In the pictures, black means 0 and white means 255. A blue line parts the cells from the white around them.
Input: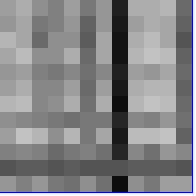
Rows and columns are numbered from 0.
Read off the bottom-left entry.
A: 150
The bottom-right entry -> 158
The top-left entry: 158
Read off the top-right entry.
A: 106
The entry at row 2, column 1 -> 166
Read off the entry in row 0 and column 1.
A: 173
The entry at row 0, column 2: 143
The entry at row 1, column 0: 150
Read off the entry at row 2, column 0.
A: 181

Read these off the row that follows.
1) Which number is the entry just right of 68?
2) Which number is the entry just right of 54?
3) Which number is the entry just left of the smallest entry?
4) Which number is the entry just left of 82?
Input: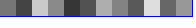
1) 202
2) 82
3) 138
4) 54

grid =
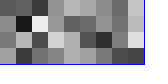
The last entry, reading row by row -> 68
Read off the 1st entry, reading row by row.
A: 90
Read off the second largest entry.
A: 223
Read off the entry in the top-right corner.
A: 196
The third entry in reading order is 60
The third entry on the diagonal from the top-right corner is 47
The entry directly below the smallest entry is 182
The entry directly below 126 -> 76
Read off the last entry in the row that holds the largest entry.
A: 188
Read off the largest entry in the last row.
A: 175
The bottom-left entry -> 160

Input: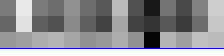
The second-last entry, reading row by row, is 193
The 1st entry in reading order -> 123
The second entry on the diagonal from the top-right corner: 109
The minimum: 5
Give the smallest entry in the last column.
187
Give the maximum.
232
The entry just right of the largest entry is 123
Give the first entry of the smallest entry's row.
152
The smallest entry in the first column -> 101
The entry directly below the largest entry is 226
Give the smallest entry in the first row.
24
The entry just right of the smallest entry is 179
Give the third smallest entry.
53

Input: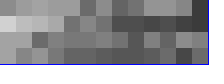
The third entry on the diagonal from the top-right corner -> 100
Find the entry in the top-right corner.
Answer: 59
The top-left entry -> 140
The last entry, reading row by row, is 107
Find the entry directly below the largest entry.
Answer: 163
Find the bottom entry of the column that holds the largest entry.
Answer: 163
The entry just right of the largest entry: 189
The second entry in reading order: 156
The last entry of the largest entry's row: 59
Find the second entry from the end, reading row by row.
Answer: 71
